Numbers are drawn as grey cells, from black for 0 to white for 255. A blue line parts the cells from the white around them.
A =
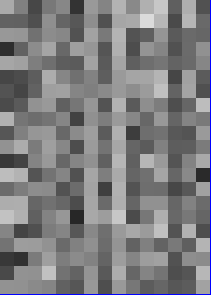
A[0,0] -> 170
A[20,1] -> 145
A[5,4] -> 134
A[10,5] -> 77
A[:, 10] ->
[176, 219, 95, 148, 110, 165, 155, 142, 103, 110, 91, 182, 112, 110, 145, 119, 155, 128, 157, 132, 92]
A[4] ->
[166, 161, 126, 111, 93, 91, 163, 90, 165, 95, 110, 117, 99, 106, 134]
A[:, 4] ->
[135, 101, 135, 104, 93, 134, 161, 96, 134, 104, 135, 103, 133, 82, 103, 151, 133, 106, 125, 114, 97]
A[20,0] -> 146
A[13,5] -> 108
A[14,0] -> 173
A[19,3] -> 193
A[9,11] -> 114
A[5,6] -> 130
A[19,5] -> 99
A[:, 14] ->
[81, 105, 102, 145, 134, 91, 80, 189, 121, 154, 123, 169, 42, 161, 107, 101, 78, 180, 139, 183, 162]
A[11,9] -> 96
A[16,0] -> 133
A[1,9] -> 169
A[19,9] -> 102
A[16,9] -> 168
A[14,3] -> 113
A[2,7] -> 121
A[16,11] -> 192
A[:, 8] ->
[179, 166, 180, 176, 165, 154, 153, 178, 154, 176, 167, 182, 170, 177, 175, 199, 154, 148, 157, 173, 153]
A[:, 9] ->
[137, 169, 83, 77, 95, 165, 141, 90, 135, 61, 101, 96, 101, 83, 101, 75, 168, 98, 133, 102, 119]
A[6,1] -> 69
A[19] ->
[73, 146, 145, 193, 114, 99, 148, 89, 173, 102, 132, 116, 78, 85, 183]
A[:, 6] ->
[153, 142, 162, 150, 163, 130, 127, 150, 144, 158, 155, 145, 166, 163, 166, 168, 136, 144, 130, 148, 152]
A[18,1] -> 49

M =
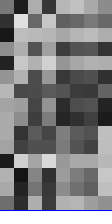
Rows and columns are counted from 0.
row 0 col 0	119
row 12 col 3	48
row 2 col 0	24
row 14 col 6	158
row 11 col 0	28
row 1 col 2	103
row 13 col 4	140
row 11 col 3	218
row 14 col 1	45
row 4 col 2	177
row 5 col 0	148
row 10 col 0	163
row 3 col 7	52
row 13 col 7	191
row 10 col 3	80
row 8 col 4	37
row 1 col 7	104
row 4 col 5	167
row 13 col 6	95
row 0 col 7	140
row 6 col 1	73
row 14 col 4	177
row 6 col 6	57
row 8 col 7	28
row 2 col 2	185
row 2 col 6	188
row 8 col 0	171
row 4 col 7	174
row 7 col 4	44
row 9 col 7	191
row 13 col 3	56
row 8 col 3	124
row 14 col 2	174
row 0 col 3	54
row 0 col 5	193

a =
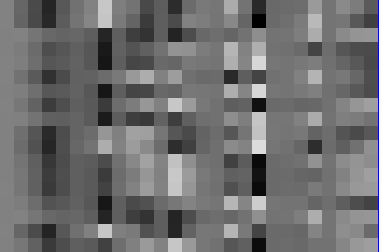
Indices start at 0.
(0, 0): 130
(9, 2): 85
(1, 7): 197
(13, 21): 107
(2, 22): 172
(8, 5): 100
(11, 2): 95
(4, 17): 133
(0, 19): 105
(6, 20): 116
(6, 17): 133
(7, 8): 109
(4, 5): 98
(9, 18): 194
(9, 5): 100
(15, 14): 105
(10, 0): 129
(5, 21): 129
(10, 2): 81
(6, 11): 104
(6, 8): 94
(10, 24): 95
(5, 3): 49
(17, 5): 95
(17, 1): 119
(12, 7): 59
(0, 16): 171
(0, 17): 115
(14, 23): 110
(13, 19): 106
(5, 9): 153
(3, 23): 109
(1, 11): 94
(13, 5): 95
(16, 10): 81
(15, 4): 100
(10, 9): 156

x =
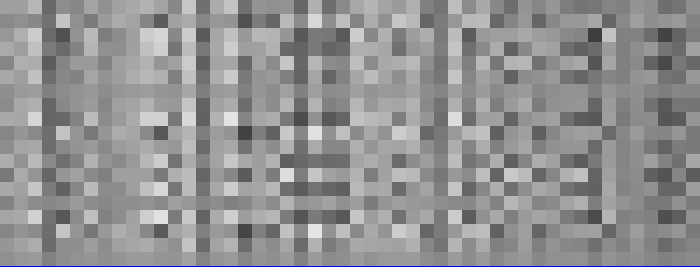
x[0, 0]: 159
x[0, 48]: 116
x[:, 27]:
[164, 144, 176, 167, 169, 164, 154, 168, 179, 147, 166, 160, 162, 169, 149, 175, 148, 163, 153]
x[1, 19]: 102
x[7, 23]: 129
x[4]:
[134, 175, 172, 92, 133, 155, 154, 131, 159, 166, 178, 150, 161, 203, 96, 164, 166, 104, 163, 139, 197, 103, 182, 140, 136, 190, 139, 169, 173, 184, 142, 115, 173, 127, 184, 118, 179, 182, 114, 140, 160, 168, 85, 165, 128, 138, 99, 73, 120, 104]
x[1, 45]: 159
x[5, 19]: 152
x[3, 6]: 181
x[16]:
[134, 147, 139, 110, 196, 149, 119, 152, 174, 163, 136, 90, 164, 175, 128, 153, 146, 69, 128, 102, 193, 139, 228, 147, 190, 137, 169, 148, 204, 188, 103, 124, 152, 183, 189, 97, 144, 159, 101, 135, 152, 158, 160, 102, 135, 157, 135, 139, 150, 122]
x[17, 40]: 136
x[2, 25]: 205
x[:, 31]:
[116, 124, 122, 126, 115, 118, 132, 115, 110, 120, 123, 133, 119, 127, 142, 121, 124, 116, 136]
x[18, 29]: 155
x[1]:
[137, 144, 136, 114, 195, 144, 123, 155, 171, 163, 133, 93, 161, 170, 134, 151, 148, 80, 124, 102, 185, 140, 216, 143, 189, 132, 172, 144, 197, 184, 102, 124, 151, 184, 186, 104, 133, 151, 102, 136, 151, 152, 166, 102, 137, 159, 142, 148, 153, 131]
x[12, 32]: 152
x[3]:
[170, 158, 193, 123, 106, 130, 181, 144, 143, 160, 192, 207, 117, 187, 120, 169, 205, 159, 160, 177, 104, 99, 122, 100, 107, 175, 174, 167, 112, 149, 156, 126, 196, 112, 138, 172, 98, 136, 166, 161, 110, 97, 107, 155, 128, 142, 152, 116, 106, 161]
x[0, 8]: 162
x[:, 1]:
[159, 144, 175, 158, 175, 158, 154, 168, 167, 150, 165, 147, 170, 161, 156, 169, 147, 162, 151]
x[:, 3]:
[104, 114, 106, 123, 92, 110, 128, 102, 101, 110, 109, 137, 102, 124, 136, 113, 110, 107, 130]
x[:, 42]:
[119, 166, 61, 107, 85, 119, 128, 101, 87, 156, 106, 122, 99, 98, 126, 76, 160, 112, 130]
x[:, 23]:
[110, 143, 119, 100, 140, 101, 139, 129, 88, 145, 135, 106, 161, 102, 162, 105, 147, 123, 140]
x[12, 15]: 153
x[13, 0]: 169
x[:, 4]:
[142, 195, 80, 106, 133, 136, 140, 136, 104, 195, 137, 111, 150, 98, 140, 87, 196, 143, 142]
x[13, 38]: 168
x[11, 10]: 183
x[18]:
[144, 151, 154, 130, 142, 146, 149, 142, 148, 154, 154, 149, 148, 161, 132, 149, 154, 134, 148, 143, 155, 130, 155, 140, 143, 155, 146, 153, 154, 155, 143, 136, 154, 141, 153, 137, 148, 152, 136, 144, 145, 146, 130, 147, 139, 143, 135, 129, 134, 138]
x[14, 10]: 146

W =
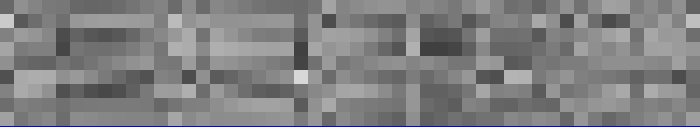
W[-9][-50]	104
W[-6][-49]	123
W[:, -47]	[121, 127, 135, 128, 99, 172, 145, 120, 136]
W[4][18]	133
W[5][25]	130
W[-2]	[109, 128, 123, 120, 112, 120, 121, 122, 122, 122, 121, 103, 116, 127, 128, 142, 151, 158, 162, 162, 158, 91, 145, 169, 131, 125, 122, 119, 116, 150, 107, 100, 93, 131, 126, 101, 99, 110, 105, 102, 148, 139, 149, 152, 146, 124, 130, 124, 135, 120]
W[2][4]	76
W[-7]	[129, 156, 149, 135, 76, 99, 87, 82, 88, 103, 123, 136, 152, 171, 115, 163, 149, 136, 125, 122, 126, 91, 147, 162, 160, 156, 146, 129, 111, 164, 86, 82, 85, 116, 158, 112, 111, 113, 89, 131, 124, 135, 145, 160, 170, 114, 167, 153, 155, 110]
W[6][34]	166
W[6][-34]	131
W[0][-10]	145
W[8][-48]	129
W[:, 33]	[138, 86, 116, 95, 118, 151, 118, 131, 106]
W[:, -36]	[107, 157, 115, 138, 113, 144, 109, 128, 147]
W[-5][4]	116
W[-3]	[130, 170, 162, 145, 80, 97, 79, 72, 79, 96, 121, 157, 156, 175, 109, 154, 131, 110, 95, 91, 98, 119, 136, 144, 165, 166, 157, 140, 121, 151, 97, 97, 103, 118, 166, 129, 132, 127, 91, 150, 116, 123, 135, 155, 169, 111, 172, 156, 153, 102]
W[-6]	[165, 123, 128, 128, 70, 117, 112, 111, 115, 124, 137, 118, 176, 172, 138, 175, 171, 166, 163, 162, 163, 65, 166, 148, 155, 141, 123, 103, 85, 177, 64, 64, 69, 95, 136, 101, 101, 103, 110, 124, 106, 162, 143, 134, 147, 123, 161, 162, 155, 151]
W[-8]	[202, 89, 109, 127, 111, 151, 156, 158, 157, 155, 153, 127, 187, 147, 157, 146, 146, 147, 149, 151, 151, 110, 147, 77, 130, 118, 106, 96, 91, 139, 97, 107, 120, 86, 109, 131, 135, 124, 168, 144, 77, 161, 109, 75, 90, 140, 133, 156, 131, 191]
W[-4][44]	115
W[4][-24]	135
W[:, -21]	[130, 139, 164, 177, 132, 124, 151, 150, 143]
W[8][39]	136
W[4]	[144, 107, 101, 99, 116, 107, 116, 126, 136, 145, 151, 121, 119, 156, 113, 150, 146, 139, 133, 125, 119, 68, 113, 154, 119, 127, 135, 142, 145, 132, 139, 130, 118, 118, 156, 151, 89, 94, 121, 117, 125, 125, 136, 143, 143, 143, 137, 134, 160, 131]
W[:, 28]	[146, 91, 111, 85, 145, 102, 121, 116, 97]
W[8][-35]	140

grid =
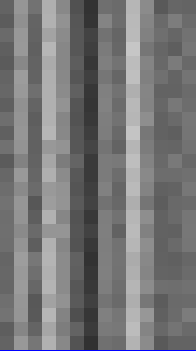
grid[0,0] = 99
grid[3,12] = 94
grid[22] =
[115, 149, 89, 182, 131, 79, 54, 128, 118, 181, 151, 96, 107, 124]
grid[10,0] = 113
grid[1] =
[92, 144, 100, 177, 146, 86, 52, 132, 109, 185, 133, 106, 125, 107]
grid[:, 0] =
[99, 92, 106, 95, 91, 100, 103, 95, 110, 96, 113, 91, 103, 109, 114, 110, 111, 110, 101, 103, 102, 111, 115, 94, 99]
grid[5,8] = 102
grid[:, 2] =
[114, 100, 99, 96, 99, 99, 111, 100, 94, 97, 97, 99, 102, 107, 87, 94, 106, 94, 119, 111, 103, 88, 89, 100, 118]
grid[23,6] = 59
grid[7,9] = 184
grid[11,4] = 124
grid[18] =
[101, 157, 119, 180, 139, 97, 50, 127, 115, 171, 136, 98, 96, 103]
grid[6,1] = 153
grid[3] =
[95, 153, 96, 182, 135, 87, 63, 123, 103, 198, 118, 102, 94, 118]
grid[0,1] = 150
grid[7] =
[95, 145, 100, 176, 147, 85, 53, 130, 107, 184, 132, 103, 120, 109]
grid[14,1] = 150
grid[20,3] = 180
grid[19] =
[103, 153, 111, 176, 139, 95, 54, 128, 114, 175, 133, 100, 99, 107]
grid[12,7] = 123
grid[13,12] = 99
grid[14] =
[114, 150, 87, 157, 148, 90, 67, 114, 104, 174, 117, 93, 105, 107]
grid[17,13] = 118
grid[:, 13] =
[100, 107, 114, 118, 105, 116, 107, 109, 118, 117, 114, 104, 112, 119, 107, 118, 119, 118, 103, 107, 113, 107, 124, 106, 99]
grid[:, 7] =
[111, 132, 114, 123, 127, 118, 128, 130, 126, 125, 116, 123, 123, 129, 114, 126, 127, 126, 127, 128, 126, 116, 128, 122, 112]
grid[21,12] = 106
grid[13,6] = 63
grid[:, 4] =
[136, 146, 139, 135, 135, 136, 139, 147, 134, 136, 147, 124, 139, 147, 148, 134, 149, 134, 139, 139, 139, 146, 131, 125, 136]
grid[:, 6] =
[50, 52, 67, 63, 55, 64, 55, 53, 56, 62, 69, 58, 58, 63, 67, 56, 66, 56, 50, 54, 56, 64, 54, 59, 49]
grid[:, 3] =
[175, 177, 163, 182, 171, 175, 176, 176, 177, 182, 152, 166, 175, 153, 157, 177, 149, 177, 180, 176, 180, 162, 182, 166, 177]
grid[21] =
[111, 150, 88, 162, 146, 90, 64, 116, 106, 174, 119, 92, 106, 107]
